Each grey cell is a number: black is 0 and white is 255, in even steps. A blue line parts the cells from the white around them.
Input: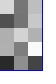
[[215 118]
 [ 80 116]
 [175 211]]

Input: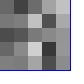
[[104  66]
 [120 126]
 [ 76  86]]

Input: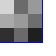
[[212 107]
 [169 154]
 [ 47 106]]

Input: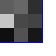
[[ 94 103]
 [197  72]
 [ 15  82]]

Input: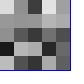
[[219 144]
 [152 148]
 [144  88]]

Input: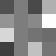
[[ 81 125]
 [148 125]
 [215 125]]

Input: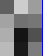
[[ 96 205]
 [163 113]
 [174  20]]

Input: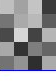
[[191 162]
 [117 170]
 [ 73 214]]

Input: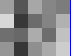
[[159  85]
 [215  56]
 [111 104]]
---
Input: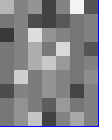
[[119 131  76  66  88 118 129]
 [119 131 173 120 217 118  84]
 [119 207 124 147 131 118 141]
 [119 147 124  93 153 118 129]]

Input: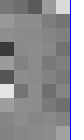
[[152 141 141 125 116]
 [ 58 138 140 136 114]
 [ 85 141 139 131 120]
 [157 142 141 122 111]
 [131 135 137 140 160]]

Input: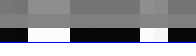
[[127 127 132 132 132 127 127 127 127 127 132 132 127 127]]

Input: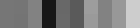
[[118 116 130  23 105  90 154 130 152 205]]

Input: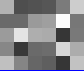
[[106 106 154 159 252 119]
 [135  56 106 109 215 172]]

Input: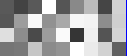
[[ 86 157 249 145 169 246 243 141 207]
 [117 120 198 139 147 255 234 210  96]]

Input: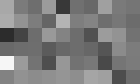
[[172 147 125 101 180 126 132 110 119 108]
 [105 109 110  91 104 109 103  85 139 124]
 [130 146 140 144 149 142 165 160  77 108]]

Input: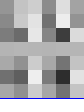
[[137 201 227 113 237 147]
 [180 182 181 180 182 181]
 [112  95 238 123  45 226]]

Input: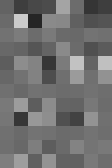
[[106 203  37 138 136  96  80  84]
 [104 100  85 100 138 107  80  91]
 [103 114 130  77 111 155 112 146]
 [121 156  93 140 100  99 120 108]
 [112 106 115 113 107 108 115 110]
 [126 158  96 147  98  97 121 109]]
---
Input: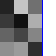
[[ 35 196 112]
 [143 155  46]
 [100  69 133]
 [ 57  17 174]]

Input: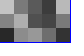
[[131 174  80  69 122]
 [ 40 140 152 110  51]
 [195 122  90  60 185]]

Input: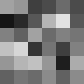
[[193 214  52 117  63 129]
 [150 181 193 150  30 172]
 [162 150  63  75 107  75]
 [ 97 117 107 139  97 139]
 [129  97 162 107 129 117]
 [ 21  41  87 181 226  87]]

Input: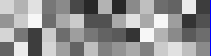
[[ 99 235  61 213 158  99 191 128 148 169 128 203 225 191 138]
 [148 203 247 109 169 203  81  81 169 225 169 247 158  52  81]
 [213 179 225 119 138  72  40 179  40 138 191 109  99 235  61]
 [213 119  61 203 109 158 119  99  90  52 247 179 138  90 109]]

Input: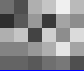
[[175 197  67 207 141 219]
 [131 131 152 175 229 164]
 [100 100  89 111 120  79]
 [ 46  89 152  57 164 141]
 [111  79 175 197 240 186]]

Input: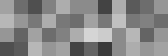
[[183 150 120 173 120 109 162 120 192 120 129 109]
 [162 109  79 129 173 139 139  67 173  90 109 150]
 [150 100 162 109 129 173 213 204 139 183 100 150]
 [ 79  90 183 150 162  67 100  58 139 173 150 162]]
